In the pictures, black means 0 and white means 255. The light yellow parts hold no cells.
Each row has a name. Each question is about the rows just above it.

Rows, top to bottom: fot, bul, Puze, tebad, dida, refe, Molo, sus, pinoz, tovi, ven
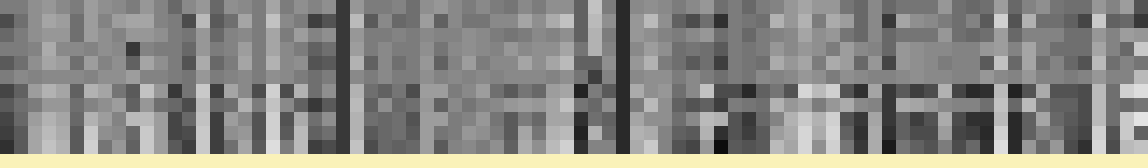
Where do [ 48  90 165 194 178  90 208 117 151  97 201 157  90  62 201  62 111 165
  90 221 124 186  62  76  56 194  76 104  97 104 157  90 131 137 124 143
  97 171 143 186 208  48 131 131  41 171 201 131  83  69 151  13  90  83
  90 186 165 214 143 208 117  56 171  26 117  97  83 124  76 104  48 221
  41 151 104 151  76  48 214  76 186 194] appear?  ven
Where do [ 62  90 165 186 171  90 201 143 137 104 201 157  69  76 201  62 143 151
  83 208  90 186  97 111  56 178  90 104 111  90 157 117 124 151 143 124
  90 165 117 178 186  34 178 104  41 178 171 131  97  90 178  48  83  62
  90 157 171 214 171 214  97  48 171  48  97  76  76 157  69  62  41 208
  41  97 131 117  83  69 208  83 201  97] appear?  tovi
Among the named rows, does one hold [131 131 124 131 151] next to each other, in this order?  yes
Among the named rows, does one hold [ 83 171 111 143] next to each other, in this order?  yes
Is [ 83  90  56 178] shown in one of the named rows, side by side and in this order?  yes
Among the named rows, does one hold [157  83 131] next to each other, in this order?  no

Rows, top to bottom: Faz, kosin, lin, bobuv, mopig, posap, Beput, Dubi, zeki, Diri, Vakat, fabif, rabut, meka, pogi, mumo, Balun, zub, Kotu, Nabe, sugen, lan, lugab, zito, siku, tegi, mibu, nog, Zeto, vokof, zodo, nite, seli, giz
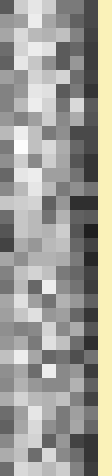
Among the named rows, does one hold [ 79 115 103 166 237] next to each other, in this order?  no
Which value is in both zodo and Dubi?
[217]

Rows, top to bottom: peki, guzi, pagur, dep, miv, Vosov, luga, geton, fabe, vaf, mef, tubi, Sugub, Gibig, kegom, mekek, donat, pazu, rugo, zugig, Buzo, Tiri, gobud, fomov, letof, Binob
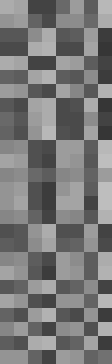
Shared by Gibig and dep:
[164]
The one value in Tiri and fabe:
[67]
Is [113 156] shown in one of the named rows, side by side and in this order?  no

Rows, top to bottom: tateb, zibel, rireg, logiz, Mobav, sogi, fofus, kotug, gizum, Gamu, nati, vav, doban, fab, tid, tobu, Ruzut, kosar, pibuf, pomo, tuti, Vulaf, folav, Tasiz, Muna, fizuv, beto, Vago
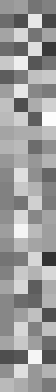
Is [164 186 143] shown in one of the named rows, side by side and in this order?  no
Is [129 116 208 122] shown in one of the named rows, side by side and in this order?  yes
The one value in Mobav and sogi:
[200]
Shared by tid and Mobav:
[116]
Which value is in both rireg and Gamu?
[164]
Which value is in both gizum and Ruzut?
[186]
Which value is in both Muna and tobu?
[164]

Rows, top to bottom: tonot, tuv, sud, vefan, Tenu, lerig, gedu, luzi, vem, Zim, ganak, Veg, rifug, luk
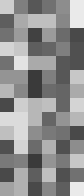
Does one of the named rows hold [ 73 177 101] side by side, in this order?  no
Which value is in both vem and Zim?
[219]
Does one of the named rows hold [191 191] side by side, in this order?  yes
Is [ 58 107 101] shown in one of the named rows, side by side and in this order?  yes
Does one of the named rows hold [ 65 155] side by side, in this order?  yes

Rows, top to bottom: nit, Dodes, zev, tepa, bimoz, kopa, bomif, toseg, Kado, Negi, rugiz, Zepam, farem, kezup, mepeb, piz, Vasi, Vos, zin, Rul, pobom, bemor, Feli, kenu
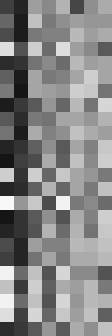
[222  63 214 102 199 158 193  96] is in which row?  Feli
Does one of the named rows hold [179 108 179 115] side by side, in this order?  yes
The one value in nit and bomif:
[158]

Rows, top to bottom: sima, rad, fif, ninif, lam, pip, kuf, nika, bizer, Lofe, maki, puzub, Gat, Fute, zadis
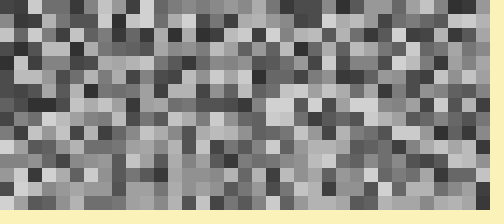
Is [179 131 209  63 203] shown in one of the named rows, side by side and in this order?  no
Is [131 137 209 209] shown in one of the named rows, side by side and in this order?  no

